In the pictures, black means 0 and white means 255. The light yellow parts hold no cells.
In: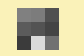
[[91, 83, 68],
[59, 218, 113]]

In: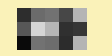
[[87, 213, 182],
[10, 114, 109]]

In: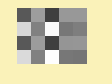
[[215, 129, 249],
[88, 156, 63]]

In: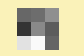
[[52, 137, 92],
[226, 250, 101]]

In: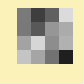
[[121, 88, 150],
[163, 214, 141]]

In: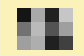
[[114, 186, 83],
[159, 174, 32]]
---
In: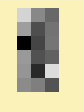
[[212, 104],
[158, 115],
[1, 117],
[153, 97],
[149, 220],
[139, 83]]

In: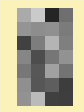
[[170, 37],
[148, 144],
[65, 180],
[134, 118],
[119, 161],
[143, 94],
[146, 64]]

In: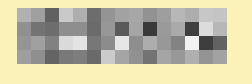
[[176, 97, 175, 148, 167, 158, 173, 196],
[144, 109, 142, 151, 165, 154, 63, 183],
[149, 129, 227, 140, 142, 152, 242, 98],
[158, 100, 126, 203, 145, 165, 175, 162]]

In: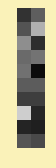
[[50],
[83],
[142],
[106],
[113],
[92],
[62],
[206],
[36],
[85]]

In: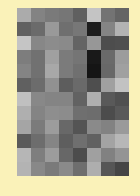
[[171, 122, 96, 115],
[97, 153, 119, 132],
[197, 140, 100, 77],
[125, 160, 117, 106],
[132, 168, 112, 104],
[96, 145, 106, 160],
[192, 132, 98, 89],
[175, 142, 111, 76],
[165, 156, 84, 130],
[90, 133, 111, 163],
[182, 156, 76, 129],
[179, 122, 110, 86]]

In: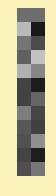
[[110],
[185],
[117],
[96],
[177],
[67],
[66],
[126],
[87],
[81],
[68],
[78]]

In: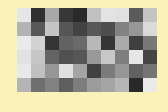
[[230, 168, 42, 227, 90],
[179, 197, 67, 78, 151],
[234, 53, 106, 53, 63],
[226, 100, 86, 199, 230],
[233, 150, 164, 123, 97],
[180, 129, 125, 165, 41]]
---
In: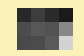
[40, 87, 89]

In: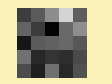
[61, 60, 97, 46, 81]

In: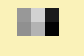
[152, 179]

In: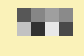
[87, 49]

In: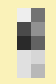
[238, 145]

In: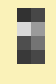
[50, 155]

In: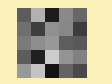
[92, 62, 152, 148, 73]
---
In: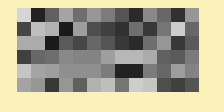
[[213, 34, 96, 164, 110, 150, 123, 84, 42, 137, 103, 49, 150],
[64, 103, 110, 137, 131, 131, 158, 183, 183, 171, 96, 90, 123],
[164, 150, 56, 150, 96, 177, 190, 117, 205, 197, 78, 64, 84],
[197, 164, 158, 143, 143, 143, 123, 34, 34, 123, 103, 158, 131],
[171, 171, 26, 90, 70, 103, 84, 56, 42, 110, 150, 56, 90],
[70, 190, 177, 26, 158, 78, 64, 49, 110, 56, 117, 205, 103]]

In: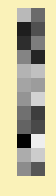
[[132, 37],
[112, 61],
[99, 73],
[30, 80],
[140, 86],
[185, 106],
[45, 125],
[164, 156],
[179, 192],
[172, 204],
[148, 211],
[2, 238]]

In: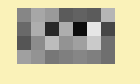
[[85, 140, 188, 147, 160, 202, 111],
[160, 147, 119, 127, 134, 127, 111],
[134, 167, 154, 91, 98, 91, 181],
[105, 174, 40, 174, 12, 230, 70]]

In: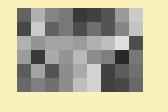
[[155, 57, 169, 148, 184, 141, 127, 41, 120],
[104, 127, 112, 141, 190, 210, 65, 71, 104],
[176, 148, 163, 163, 155, 176, 190, 223, 77],
[92, 163, 84, 141, 169, 210, 65, 92, 112],
[98, 176, 133, 120, 57, 65, 84, 155, 203],
[71, 203, 98, 120, 77, 112, 84, 133, 196]]

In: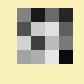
[[130, 25, 106, 38],
[209, 61, 187, 122],
[162, 174, 230, 11],
[81, 202, 224, 94]]

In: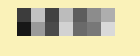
[[23, 154, 74, 210, 106, 120, 217],
[60, 194, 66, 188, 93, 140, 174]]

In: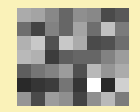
[[41, 53, 60, 117, 53, 255, 41, 208],
[110, 67, 130, 102, 164, 110, 193, 123],
[149, 74, 156, 143, 67, 143, 185, 123],
[94, 117, 130, 156, 80, 185, 149, 171],
[171, 164, 136, 102, 143, 136, 74, 88],
[185, 177, 60, 94, 102, 102, 130, 156],
[177, 200, 80, 200, 171, 74, 80, 110]]

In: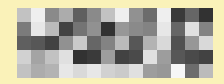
[[95, 87, 66, 145, 202, 102, 131, 187, 87, 179, 217, 81, 151, 217],
[209, 164, 194, 224, 50, 58, 157, 66, 74, 224, 157, 87, 74, 66],
[194, 172, 179, 231, 217, 231, 209, 202, 224, 157, 151, 246, 108, 187],
[123, 231, 187, 66, 116, 145, 50, 151, 138, 131, 231, 102, 224, 131],
[194, 239, 138, 172, 95, 138, 194, 239, 145, 108, 239, 58, 102, 50]]
